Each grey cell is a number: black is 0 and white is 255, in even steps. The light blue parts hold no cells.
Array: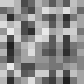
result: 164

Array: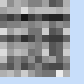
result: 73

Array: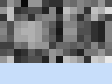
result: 64

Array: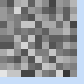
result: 181

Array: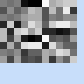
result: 141
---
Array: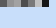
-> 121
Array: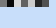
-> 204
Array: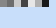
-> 230
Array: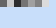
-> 160
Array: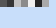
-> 240
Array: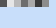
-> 169
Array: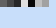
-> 7
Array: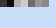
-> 110
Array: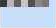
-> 82
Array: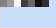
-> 103
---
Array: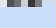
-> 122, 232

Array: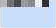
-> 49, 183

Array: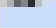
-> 190, 205

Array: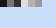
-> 155, 21

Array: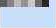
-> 39, 92

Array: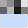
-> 227, 98

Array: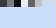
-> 195, 58
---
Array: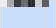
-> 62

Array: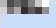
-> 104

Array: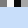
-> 11

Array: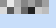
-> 175

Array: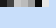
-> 200

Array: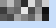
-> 118

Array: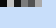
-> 25

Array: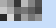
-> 53

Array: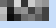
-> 215
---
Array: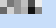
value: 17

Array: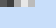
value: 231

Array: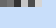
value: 76

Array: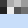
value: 83

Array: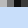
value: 16

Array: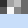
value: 135

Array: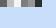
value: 150

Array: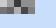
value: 72
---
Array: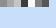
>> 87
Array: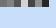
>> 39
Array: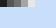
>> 231
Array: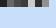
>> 145
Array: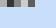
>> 94
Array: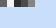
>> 132
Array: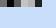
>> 33
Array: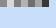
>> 56
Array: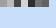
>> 99
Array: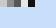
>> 16
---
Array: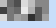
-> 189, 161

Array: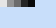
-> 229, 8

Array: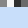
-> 134, 106

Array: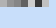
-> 178, 192

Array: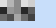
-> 223, 66

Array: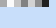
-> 170, 32

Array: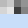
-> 186, 131

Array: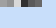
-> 160, 104

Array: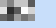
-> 173, 144
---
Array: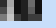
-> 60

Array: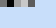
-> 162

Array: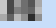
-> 185

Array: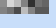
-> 75

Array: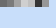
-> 164

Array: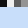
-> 93

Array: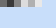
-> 134

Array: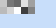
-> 254
